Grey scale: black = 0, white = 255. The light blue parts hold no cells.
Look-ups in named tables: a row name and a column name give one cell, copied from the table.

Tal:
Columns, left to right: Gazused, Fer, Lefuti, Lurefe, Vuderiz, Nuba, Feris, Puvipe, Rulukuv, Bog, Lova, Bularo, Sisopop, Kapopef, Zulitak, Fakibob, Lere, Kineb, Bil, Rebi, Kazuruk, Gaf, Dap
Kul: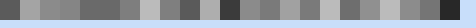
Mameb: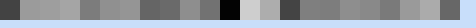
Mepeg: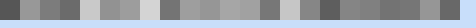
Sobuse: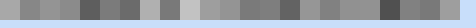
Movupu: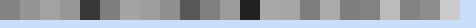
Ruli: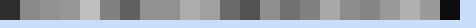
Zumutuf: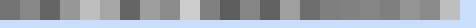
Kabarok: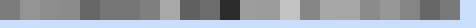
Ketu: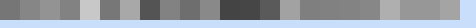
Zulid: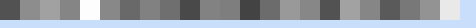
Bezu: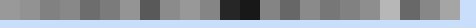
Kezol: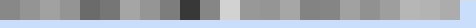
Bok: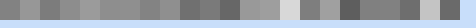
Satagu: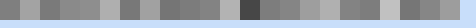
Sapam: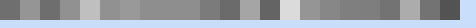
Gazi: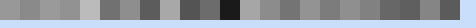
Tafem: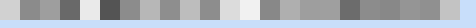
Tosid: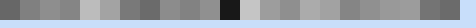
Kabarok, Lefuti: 141
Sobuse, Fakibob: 150
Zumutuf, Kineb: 129
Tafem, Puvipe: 183
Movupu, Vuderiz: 55
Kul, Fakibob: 122
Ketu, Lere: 129
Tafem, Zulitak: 175
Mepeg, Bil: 128
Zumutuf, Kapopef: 98
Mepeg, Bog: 158
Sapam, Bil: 126
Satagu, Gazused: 127
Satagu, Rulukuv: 117

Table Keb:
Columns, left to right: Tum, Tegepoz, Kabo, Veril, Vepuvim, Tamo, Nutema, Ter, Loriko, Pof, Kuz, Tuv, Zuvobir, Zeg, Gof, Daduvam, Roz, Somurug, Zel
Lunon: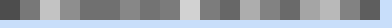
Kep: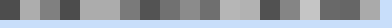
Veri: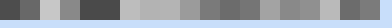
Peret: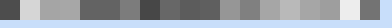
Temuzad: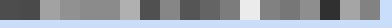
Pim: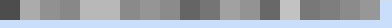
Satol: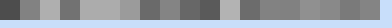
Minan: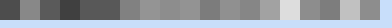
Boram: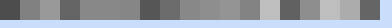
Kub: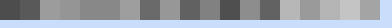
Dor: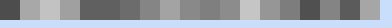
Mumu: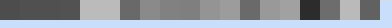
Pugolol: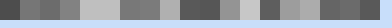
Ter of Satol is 106
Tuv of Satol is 179
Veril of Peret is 167
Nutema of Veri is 189
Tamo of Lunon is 112
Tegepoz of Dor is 168
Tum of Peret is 77
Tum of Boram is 77
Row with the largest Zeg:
Boram

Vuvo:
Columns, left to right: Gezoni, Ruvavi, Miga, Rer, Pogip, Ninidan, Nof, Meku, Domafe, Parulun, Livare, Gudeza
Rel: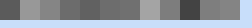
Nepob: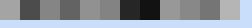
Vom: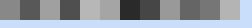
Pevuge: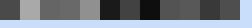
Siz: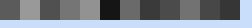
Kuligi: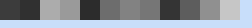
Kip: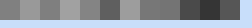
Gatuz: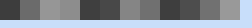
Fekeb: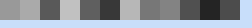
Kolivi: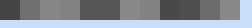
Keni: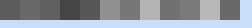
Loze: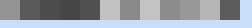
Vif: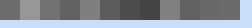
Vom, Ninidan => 165
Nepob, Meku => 18
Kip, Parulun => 74
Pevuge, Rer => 105
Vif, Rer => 98
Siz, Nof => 106
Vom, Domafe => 153

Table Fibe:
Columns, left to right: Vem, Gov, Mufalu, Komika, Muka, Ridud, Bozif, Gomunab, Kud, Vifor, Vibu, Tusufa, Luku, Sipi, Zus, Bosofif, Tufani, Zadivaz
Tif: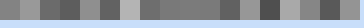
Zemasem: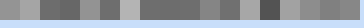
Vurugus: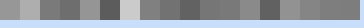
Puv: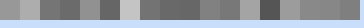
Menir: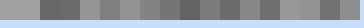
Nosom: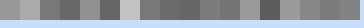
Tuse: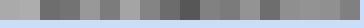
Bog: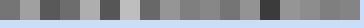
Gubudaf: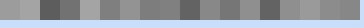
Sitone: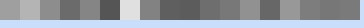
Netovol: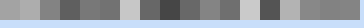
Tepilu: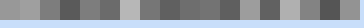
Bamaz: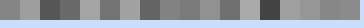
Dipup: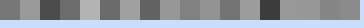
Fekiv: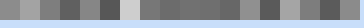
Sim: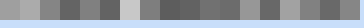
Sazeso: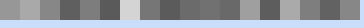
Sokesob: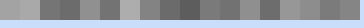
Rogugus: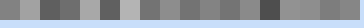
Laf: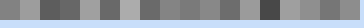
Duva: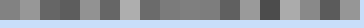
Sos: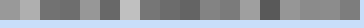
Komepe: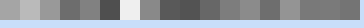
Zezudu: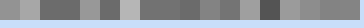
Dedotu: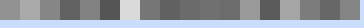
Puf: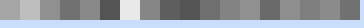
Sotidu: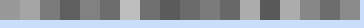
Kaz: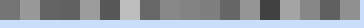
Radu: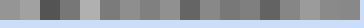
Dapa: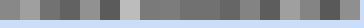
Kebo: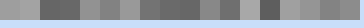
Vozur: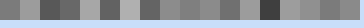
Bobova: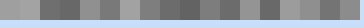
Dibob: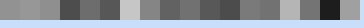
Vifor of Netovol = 104
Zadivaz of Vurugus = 125
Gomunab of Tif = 110
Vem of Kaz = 117
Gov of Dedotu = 170
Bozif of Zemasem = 180
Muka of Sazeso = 125
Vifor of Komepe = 83
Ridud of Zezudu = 107
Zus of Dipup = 152
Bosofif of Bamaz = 150
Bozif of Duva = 174
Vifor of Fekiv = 113
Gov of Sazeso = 169
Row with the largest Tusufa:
Puf

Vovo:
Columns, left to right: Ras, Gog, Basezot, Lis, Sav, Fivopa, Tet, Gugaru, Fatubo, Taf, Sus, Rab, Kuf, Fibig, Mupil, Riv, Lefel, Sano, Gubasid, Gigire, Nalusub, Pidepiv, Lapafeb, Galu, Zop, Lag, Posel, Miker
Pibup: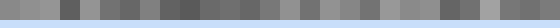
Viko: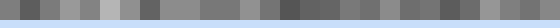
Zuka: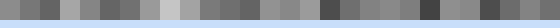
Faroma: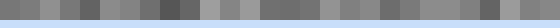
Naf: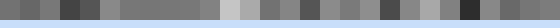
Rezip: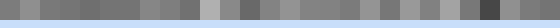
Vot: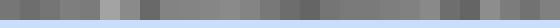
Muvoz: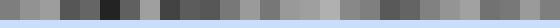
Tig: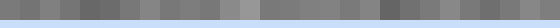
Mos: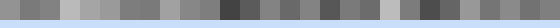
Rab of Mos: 67
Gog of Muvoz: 146
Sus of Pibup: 106
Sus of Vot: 134
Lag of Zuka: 108
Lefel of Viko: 101
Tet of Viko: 144
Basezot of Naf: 120
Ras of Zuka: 140
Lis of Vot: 126
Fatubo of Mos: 161
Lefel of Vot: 117
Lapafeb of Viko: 92
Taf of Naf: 120
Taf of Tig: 125
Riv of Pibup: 114
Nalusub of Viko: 110
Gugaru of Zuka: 154
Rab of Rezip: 137
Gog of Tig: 116
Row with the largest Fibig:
Zuka

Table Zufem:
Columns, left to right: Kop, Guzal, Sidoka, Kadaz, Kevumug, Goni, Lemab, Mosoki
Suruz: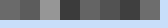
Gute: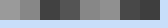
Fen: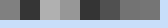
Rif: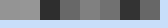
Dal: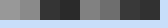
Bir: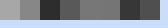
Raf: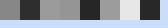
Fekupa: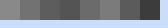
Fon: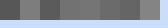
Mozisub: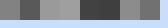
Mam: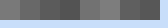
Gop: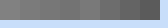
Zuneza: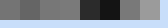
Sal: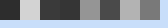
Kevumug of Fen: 52
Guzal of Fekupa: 114
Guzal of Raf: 46
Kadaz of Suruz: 59
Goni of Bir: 117
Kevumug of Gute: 135
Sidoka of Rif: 46
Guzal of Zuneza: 101
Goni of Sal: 74

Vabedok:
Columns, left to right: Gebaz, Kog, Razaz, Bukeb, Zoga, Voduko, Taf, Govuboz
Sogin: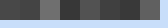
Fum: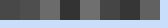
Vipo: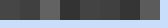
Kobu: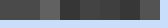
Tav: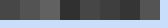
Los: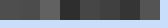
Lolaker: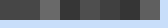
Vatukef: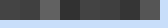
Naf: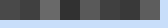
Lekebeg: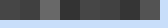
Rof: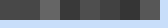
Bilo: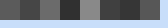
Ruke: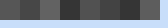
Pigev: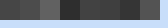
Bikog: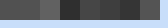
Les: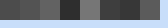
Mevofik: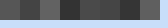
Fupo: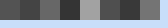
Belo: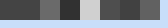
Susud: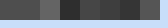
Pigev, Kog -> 76
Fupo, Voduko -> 79
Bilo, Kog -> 70
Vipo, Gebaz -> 70
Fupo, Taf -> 57
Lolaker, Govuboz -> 95
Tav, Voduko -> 62
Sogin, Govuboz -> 96
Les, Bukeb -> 46
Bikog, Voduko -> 62
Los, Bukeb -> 46
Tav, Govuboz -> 84
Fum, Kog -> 78
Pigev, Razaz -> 97
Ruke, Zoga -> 81
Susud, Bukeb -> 46
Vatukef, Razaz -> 97
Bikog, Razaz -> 97
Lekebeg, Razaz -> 104
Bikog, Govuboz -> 84

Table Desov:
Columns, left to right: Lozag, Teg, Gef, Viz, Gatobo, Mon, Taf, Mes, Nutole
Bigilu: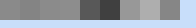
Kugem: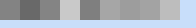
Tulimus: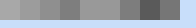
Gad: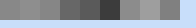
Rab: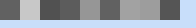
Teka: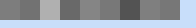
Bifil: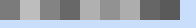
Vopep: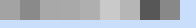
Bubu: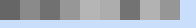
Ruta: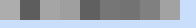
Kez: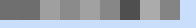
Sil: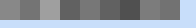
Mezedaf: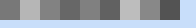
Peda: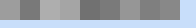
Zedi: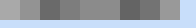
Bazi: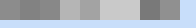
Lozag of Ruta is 173
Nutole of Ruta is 162
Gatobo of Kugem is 127
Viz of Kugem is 201
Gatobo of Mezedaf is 128
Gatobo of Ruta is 96
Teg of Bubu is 138
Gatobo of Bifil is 176
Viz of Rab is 92
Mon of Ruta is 118
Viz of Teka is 105
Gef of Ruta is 165
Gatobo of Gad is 90
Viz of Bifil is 104
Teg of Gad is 142
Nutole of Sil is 114
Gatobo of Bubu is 181
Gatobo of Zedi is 139
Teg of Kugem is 105
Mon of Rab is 97
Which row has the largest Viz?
Kugem

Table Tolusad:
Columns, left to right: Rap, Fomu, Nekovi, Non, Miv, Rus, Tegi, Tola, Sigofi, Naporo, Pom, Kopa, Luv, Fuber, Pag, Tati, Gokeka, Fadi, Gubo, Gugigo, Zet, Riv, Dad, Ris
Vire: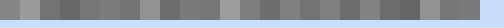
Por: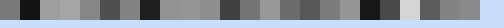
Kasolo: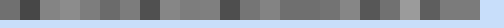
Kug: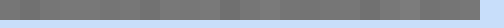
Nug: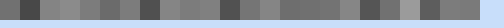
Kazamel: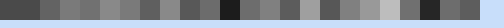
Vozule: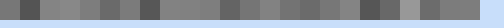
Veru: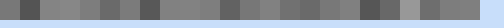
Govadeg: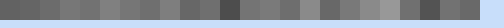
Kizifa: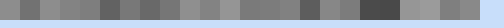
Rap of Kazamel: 74
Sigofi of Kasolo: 134
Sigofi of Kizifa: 118
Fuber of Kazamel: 128
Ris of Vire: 122
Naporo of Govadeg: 103
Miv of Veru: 125
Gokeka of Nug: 115
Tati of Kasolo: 111
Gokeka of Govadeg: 104
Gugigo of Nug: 113
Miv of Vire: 118
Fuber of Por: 152
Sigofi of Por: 147
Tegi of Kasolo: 124
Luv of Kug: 118
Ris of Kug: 119

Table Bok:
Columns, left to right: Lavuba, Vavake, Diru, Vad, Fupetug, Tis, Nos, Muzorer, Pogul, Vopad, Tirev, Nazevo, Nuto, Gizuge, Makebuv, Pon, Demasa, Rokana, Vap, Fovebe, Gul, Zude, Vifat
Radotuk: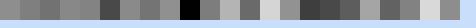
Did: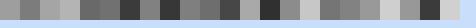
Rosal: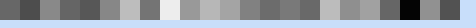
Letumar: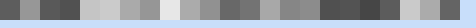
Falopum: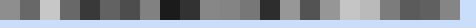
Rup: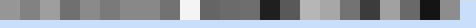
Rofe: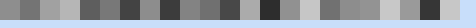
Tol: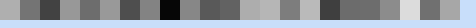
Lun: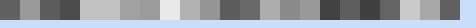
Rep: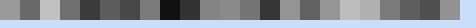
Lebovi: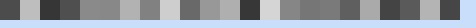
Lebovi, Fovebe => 68
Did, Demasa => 117
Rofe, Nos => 67
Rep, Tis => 92
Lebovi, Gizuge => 213
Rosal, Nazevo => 164
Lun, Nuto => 105
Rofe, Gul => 154
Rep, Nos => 72
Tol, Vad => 152
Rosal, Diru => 137
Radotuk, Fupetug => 131
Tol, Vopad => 135
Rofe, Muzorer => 141
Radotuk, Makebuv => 146
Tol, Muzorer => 131
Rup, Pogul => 114

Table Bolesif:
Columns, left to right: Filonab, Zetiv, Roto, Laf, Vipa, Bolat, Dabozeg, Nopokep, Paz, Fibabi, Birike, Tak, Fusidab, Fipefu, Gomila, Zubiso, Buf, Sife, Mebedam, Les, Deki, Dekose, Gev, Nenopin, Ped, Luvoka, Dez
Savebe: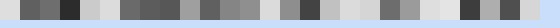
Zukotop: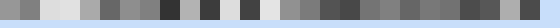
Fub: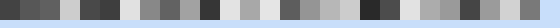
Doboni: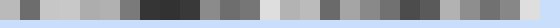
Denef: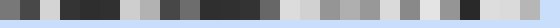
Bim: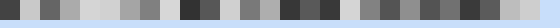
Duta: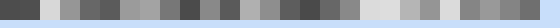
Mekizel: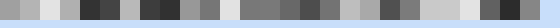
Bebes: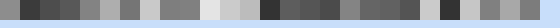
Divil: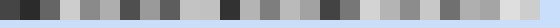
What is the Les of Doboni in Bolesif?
113
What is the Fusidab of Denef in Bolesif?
51
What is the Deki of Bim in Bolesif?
143
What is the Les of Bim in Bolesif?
84
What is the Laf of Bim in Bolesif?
171
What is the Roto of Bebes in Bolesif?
77
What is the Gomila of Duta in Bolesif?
93
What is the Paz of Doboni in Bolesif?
50
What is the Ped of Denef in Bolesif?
221
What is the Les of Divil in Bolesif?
180
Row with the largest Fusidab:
Bebes

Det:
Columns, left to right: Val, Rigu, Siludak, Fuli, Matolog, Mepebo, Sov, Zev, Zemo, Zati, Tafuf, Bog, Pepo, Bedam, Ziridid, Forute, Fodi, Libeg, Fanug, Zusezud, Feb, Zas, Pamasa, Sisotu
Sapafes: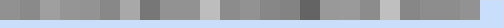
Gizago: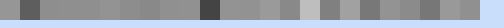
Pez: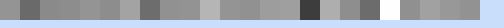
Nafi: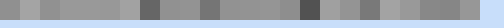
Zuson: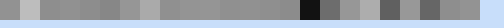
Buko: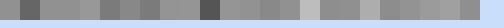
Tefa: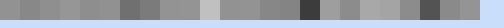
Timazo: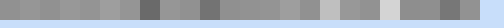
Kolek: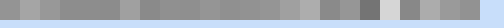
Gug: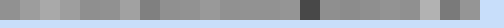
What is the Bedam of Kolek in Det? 149
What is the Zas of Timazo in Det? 143
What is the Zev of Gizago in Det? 137
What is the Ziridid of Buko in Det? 145
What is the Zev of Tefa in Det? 123
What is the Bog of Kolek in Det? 144
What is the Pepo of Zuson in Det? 145
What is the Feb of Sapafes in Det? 135
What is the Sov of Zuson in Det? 150
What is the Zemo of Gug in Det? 144
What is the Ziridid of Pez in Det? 159
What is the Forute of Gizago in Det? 190
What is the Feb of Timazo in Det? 142
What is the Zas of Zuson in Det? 102
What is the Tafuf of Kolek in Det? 149
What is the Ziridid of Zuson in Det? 140
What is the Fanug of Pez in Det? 108
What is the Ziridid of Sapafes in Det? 131
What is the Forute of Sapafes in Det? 100
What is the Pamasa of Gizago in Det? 153
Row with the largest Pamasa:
Buko

